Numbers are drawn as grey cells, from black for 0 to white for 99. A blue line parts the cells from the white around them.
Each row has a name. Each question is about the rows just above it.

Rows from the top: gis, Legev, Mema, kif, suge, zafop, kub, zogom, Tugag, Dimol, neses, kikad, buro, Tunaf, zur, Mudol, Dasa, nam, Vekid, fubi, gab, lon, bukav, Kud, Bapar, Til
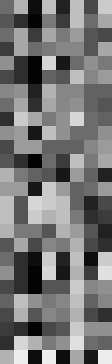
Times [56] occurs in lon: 1
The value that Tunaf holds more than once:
[60]
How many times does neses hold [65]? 0
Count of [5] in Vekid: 2

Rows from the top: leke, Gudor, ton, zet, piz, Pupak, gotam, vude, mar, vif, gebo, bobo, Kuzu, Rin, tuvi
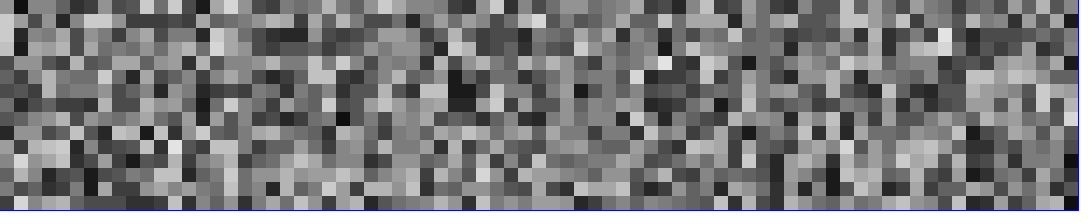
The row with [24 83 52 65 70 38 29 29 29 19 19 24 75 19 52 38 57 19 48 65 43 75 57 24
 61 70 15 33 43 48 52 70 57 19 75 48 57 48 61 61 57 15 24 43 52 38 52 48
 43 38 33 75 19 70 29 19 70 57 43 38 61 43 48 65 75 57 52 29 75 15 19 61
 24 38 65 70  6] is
tuvi
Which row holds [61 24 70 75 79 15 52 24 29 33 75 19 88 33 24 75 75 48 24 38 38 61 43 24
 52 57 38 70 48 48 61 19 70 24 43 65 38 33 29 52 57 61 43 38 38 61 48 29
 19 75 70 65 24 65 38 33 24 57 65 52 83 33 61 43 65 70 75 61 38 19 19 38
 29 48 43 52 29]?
gebo
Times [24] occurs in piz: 4
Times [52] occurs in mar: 11
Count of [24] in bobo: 6
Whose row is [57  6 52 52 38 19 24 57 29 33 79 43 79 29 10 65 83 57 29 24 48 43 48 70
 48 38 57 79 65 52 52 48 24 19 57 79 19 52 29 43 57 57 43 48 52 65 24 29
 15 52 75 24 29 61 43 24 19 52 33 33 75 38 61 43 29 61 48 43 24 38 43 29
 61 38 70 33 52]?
leke

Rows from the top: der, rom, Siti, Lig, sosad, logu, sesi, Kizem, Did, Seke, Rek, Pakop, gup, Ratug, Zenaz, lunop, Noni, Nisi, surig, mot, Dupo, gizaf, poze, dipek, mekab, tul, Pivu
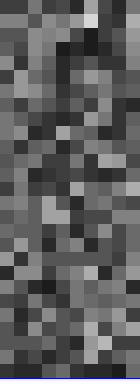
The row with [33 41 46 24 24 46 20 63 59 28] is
Pakop
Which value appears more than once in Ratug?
[24]
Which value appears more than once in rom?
[50]
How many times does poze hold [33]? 1

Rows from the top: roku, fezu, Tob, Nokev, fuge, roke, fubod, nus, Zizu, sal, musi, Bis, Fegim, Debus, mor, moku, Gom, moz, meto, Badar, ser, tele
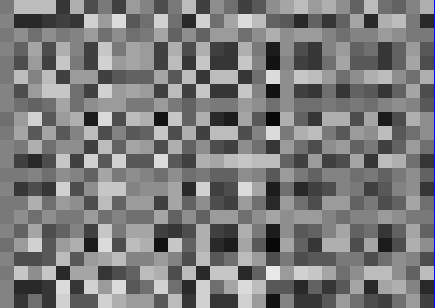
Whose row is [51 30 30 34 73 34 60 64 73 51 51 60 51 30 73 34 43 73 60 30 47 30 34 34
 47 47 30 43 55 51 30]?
meto
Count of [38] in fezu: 3
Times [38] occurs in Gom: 6
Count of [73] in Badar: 5
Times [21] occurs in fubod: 5

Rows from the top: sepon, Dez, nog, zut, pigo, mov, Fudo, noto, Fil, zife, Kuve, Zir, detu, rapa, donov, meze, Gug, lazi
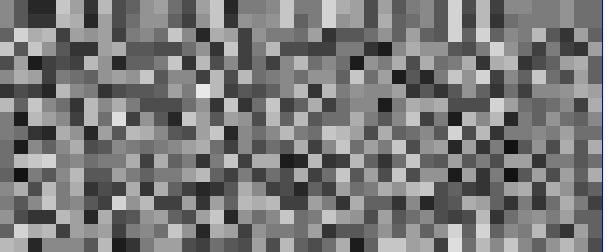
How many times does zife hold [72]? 4
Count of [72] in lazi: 5
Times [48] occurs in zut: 5
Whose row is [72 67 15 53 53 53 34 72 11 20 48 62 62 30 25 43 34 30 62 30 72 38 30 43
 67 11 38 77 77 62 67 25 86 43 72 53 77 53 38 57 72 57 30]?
lazi
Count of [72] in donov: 3
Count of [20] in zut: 5
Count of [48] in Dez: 4

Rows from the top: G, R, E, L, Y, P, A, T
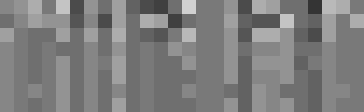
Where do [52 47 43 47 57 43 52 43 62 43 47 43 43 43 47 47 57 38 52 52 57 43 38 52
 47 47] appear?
P
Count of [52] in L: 6
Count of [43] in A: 8
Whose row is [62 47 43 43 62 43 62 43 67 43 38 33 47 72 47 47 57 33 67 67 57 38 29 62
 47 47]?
E

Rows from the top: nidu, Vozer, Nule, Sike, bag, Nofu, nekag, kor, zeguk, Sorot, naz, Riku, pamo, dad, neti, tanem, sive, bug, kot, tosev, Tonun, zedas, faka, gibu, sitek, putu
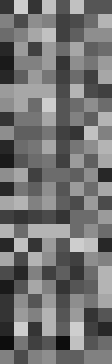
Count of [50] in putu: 4
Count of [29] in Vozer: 2
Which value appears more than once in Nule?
[55]
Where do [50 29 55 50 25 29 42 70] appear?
Vozer
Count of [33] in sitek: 2
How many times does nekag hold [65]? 3
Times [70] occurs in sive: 4

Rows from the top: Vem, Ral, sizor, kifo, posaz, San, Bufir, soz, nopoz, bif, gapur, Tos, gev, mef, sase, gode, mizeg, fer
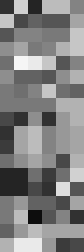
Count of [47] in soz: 4
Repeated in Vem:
[73]
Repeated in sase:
[38]
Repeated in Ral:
[33]
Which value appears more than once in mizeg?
[64]

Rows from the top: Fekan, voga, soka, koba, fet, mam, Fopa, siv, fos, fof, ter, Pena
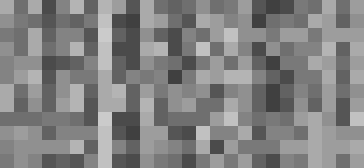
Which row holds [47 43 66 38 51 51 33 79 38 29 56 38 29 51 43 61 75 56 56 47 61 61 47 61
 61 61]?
soka
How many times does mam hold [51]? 4

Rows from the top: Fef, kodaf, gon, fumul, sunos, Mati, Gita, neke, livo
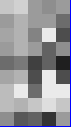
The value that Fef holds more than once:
[60]
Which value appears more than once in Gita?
[91]
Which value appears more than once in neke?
[77]
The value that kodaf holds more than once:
[60]
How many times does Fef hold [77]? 1

